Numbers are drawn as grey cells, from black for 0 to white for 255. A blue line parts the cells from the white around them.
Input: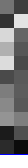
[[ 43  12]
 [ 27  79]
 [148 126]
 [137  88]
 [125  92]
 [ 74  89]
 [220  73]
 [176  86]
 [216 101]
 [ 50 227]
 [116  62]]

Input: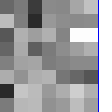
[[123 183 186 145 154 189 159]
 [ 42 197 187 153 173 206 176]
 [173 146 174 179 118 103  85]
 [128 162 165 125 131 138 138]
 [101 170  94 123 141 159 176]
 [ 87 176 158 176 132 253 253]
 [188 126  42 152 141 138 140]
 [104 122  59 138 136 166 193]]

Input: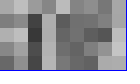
[[104 143  70 181 120 104  98 171 173]
 [135 161  77 178 110 100 127 147 197]
 [176 190  56 173 101 113  94  85 189]
 [126 138  66 174  92 112 114 128 166]
 [168 190 155 134 187 132 142 119 167]]

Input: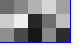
[[143  74  22 138  44]
 [205 238  39 110 190]
 [107 136 178 213 161]]

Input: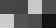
[[204  84  77  20]
 [ 70  68 200  79]]

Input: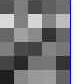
[[ 30 135 152 155  99]
 [ 68  41 117 119  51]
 [126  74  66 131 119]
 [102 160 138  52 102]
 [217 129 214 133 188]
 [ 84 125  73  95 109]]

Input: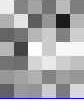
[[ 97 152 149 203 123 216]
 [151 162 175 131 160 150]
 [115 111 213 233 205 192]
 [183  67 254 204 248 246]
 [100 115 182 203 128 206]
 [176 227  92 149  28 180]
 [236 131 163 116 186 126]]

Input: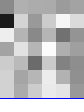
[[210 171 204 234 228 152]
 [210 165 182 236 178 144]
 [204 186 107 202 130 142]
 [163 226 181 252 175 159]
 [238 180 137 181 113 148]
 [ 27 212 153 204 246 219]
 [138 176 172 171 155 163]]
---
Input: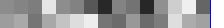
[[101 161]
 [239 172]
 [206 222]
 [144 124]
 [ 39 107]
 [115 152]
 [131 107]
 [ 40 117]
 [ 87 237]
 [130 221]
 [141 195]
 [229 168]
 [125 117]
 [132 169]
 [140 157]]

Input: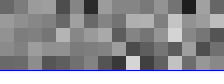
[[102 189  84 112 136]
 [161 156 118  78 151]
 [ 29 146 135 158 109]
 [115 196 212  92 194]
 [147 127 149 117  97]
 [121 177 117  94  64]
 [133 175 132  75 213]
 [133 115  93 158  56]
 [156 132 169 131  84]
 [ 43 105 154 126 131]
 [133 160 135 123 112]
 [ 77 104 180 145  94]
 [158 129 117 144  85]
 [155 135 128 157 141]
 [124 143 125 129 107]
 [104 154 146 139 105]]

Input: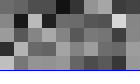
[[ 67 134 135 157 152]
 [ 60 214  63 104  55]
 [166  82 117 109  89]
 [148  86 121 157  76]
 [ 52 107  88 131 101]
 [ 18 108 132 164 151]
 [ 78  32 169 100 146]
 [ 78 186 133 105 148]
 [100  24  88 179 119]
 [108 135 155  46 191]]

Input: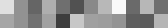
[[111 181]
 [183  91]
 [106  94]
 [249 148]
 [184 157]
 [137 160]
 [ 81 199]
 [111  61]
 [174 161]
 [101 113]
 [146 146]
 [224 166]]

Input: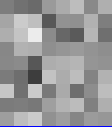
[[175 126 111 142 146 178 189 175 151]
 [137 177 182 147 149 131 141 128 155]
 [189 144  90 154 181 189 110 188 134]
 [171 146 103 149 177 172 170 179 158]
 [154  88 139 143 173 194 121 159 145]
 [106 191 236 175  87  61 203 120 203]
 [113 203 196 178 139 110 112 125 189]
 [125 165 174 135 136 123 198 123 158]]

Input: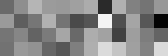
[[152   4 100 218]
 [116  87 125 130]
 [129 165 158 160]
 [176  79  65 197]
 [ 42 244 162 219]
 [172  85 173 175]
 [160  74 105 127]
 [153 116 166  86]
 [155 177 123 102]
 [181 118  99 146]
 [142  94 134 153]
 [106 154 117 114]]

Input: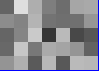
[[169 150  86  98 183]
 [166 112  72 149 186]
 [109 111 186 164  88]
 [126 115  53 170 184]
 [174 180 202 120  90]
 [222 131 133 198 175]
 [100 140 101 104 148]]

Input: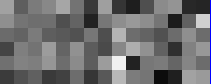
[[ 37 208 108 152 108 154]
 [ 40  97 143 129 133 162]
 [148  27 108  47 101  31]
 [139 117  81  97 123  12]
 [ 79 141  99 145 119 117]
 [ 30 153 109 174  34 124]
 [ 53 142 180 135 240 183]
 [159 119  78  74 156  88]
 [ 57  34 119  92  93  54]
 [115  99  81 145 139 109]
 [166  79  89 100 109  65]
 [136 111  94 156 150  58]
 [123 110 123 115 126  96]
 [ 94 116  99 127 130  81]
 [161 143 107  68 112  59]]

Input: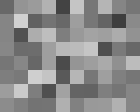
[[118 138 146 103 188 118 134 134]
 [133  62 172 122 144 128 117 177]
 [181 100 159  78 170 159 127 154]
 [119 119 163 197 158 119  99 153]
 [197 158 153 187 149 182 100 129]
 [ 67 104 126 184  75  89 162 176]
 [178 116 190 159 159 196  80 116]
 [155  97 173 109 103 207 126 115]
 [148 209  81 108 135 121 202 128]
 [104 133 133 135 118 126 157 140]]
